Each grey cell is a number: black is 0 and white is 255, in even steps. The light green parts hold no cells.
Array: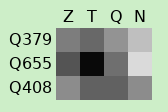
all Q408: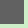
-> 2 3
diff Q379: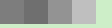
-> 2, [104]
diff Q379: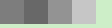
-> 4, [191]
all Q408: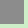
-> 1 4
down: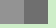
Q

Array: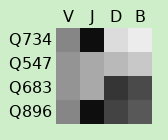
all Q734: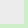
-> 4
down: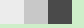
B
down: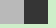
D
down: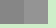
V

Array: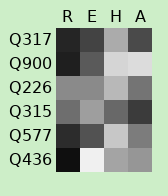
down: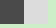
A
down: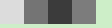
A

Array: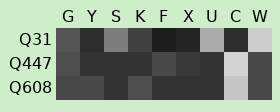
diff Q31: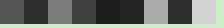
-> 9, [205]
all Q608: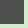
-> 4
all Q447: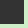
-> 2 3 4 7
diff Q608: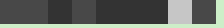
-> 4, [78]
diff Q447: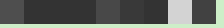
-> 9, [72]
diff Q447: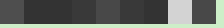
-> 4, [51]
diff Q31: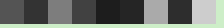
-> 2, [45]

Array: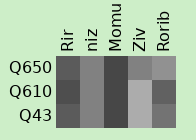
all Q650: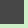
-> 3
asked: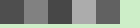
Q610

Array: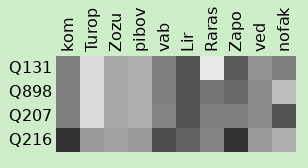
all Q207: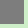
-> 1 7 8
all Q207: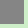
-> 5
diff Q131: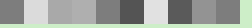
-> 7, [233]
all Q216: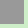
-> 2 4 9
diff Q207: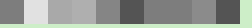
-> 2, [219]
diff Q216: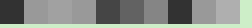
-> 5, [77]

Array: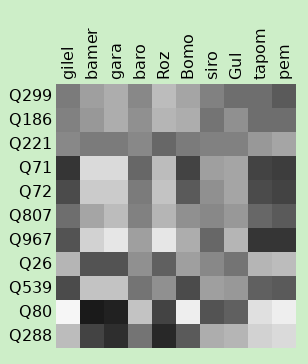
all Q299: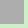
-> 3
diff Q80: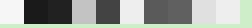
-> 7, [83]
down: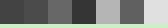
tapom
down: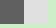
tapom
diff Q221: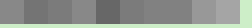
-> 2, [123]

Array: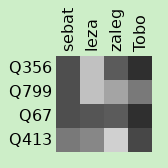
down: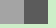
zaleg
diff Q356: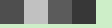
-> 4, [47]
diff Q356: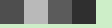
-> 2, [193]
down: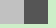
leza

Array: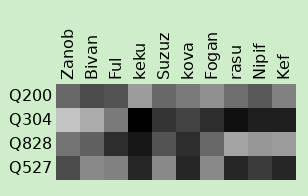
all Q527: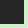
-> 4 6 8 10
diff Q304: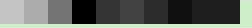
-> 3, [122]
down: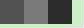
Ful
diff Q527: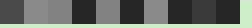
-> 5, [137]
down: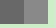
Fogan
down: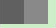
Bivan

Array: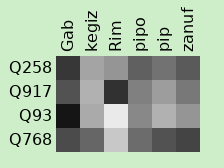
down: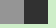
Rim
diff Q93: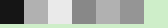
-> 2, [170]

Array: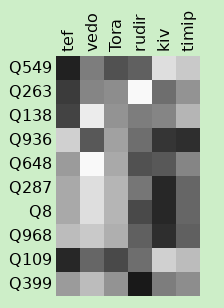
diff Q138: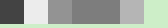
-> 5, [133]
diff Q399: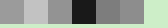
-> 2, [188]
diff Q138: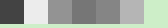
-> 4, [125]

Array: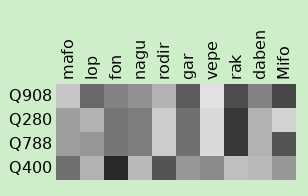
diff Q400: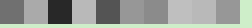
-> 2, [178]
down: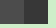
rak
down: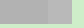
daben
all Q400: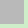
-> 4 9

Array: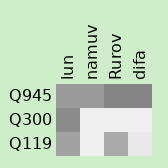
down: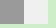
namuv
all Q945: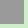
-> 1 2
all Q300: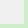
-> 2 3 4
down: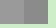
lun
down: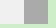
Rurov

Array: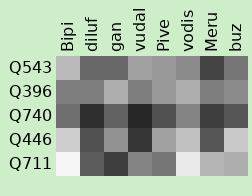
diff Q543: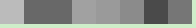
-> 7, [68]
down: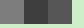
Meru
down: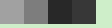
vudal
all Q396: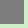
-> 1 2 4 7

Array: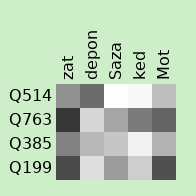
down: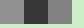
zat
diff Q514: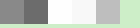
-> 1, [144]
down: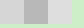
depon
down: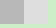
depon
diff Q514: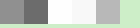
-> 5, [190]

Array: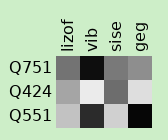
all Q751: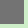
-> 1
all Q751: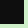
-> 2
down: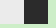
vib
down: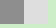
geg
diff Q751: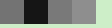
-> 2, [14]
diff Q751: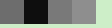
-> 1, [115]
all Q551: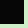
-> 4

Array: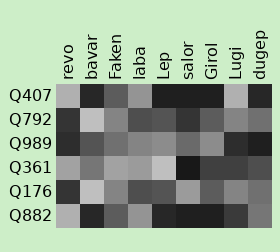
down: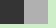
revo
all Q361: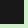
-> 6
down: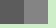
Faken
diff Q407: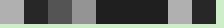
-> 3, [92]
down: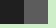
Girol
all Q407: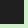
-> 5 6 7

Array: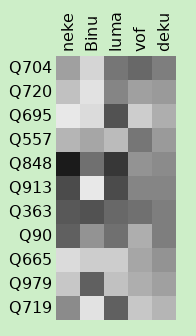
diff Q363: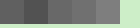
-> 1, [88]
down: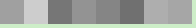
vof

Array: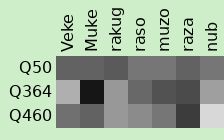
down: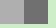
Veke
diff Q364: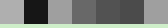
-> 3, [152]
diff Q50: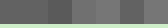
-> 4, [118]
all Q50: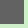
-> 1 2 6

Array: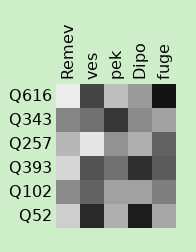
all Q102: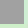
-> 3 4
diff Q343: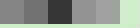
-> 4, [139]
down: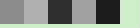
Dipo
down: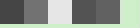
ves
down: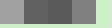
fuge
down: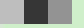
pek
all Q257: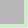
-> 1

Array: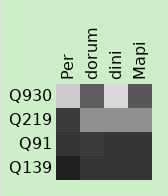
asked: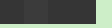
Q91
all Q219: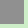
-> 2 3 4
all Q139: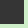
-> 2 3 4
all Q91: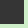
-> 1 3 4

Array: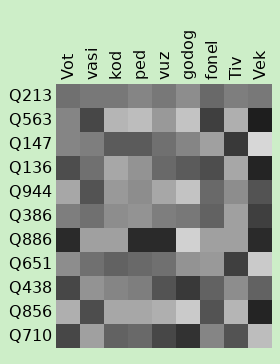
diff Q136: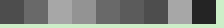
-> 2, [112]
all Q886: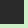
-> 1 4 5 9
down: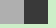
Tiv
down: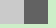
Vek
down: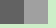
fonel

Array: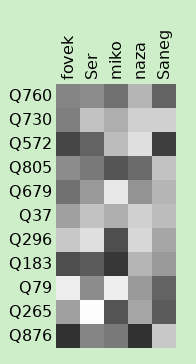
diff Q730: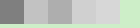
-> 5, [208]
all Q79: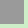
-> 4
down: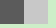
Saneg
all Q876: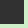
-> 1 4
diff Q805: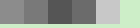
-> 5, [194]
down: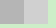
naza

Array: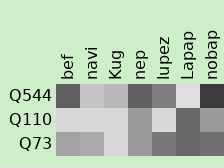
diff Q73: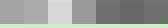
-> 5, [119]
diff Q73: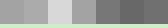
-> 4, [155]
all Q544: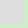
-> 6
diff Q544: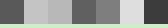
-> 1, [96]
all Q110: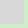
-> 1 2 3 5

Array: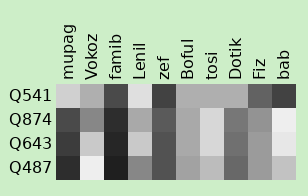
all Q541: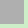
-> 2 6 7 8
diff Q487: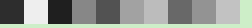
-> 9, [155]
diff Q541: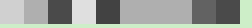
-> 10, [66]
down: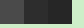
famib
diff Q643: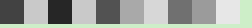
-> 1, [60]
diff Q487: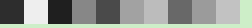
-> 5, [82]
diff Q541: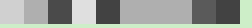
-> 9, [98]

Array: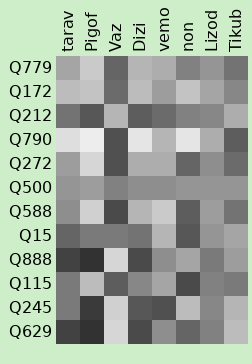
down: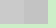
Pigof
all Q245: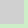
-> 3

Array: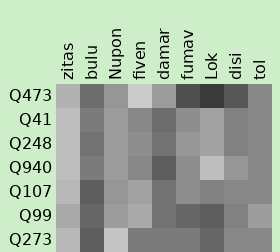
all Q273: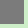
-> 4 5 6
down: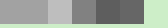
Lok
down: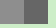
fumav
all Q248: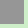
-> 6
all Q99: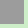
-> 3 9

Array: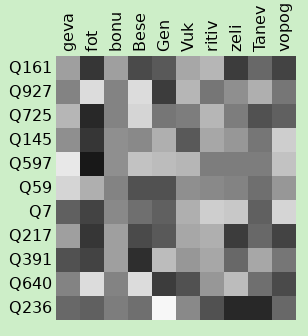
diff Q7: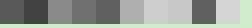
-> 1, [96]
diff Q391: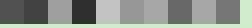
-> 5, [188]
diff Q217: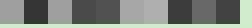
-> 5, [89]
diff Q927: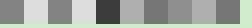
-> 6, [182]
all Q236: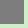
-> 3

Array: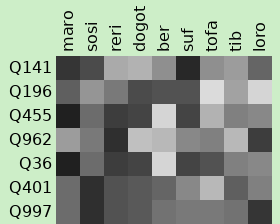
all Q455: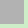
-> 7
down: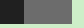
maro
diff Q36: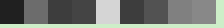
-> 6, [68]
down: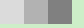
tofa
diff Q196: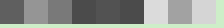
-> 6, [82]
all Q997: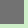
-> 5 8

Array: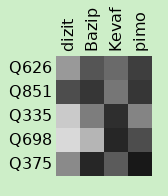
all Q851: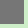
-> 3
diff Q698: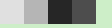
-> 1, [217]

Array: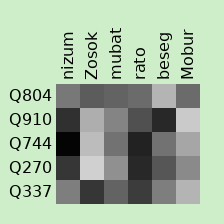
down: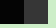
nizum
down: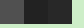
rato
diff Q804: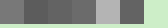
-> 6, [107]

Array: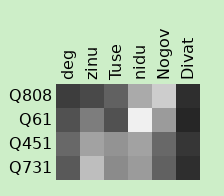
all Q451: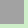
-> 2 4
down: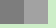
zinu
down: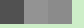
Tuse
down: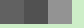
Tuse

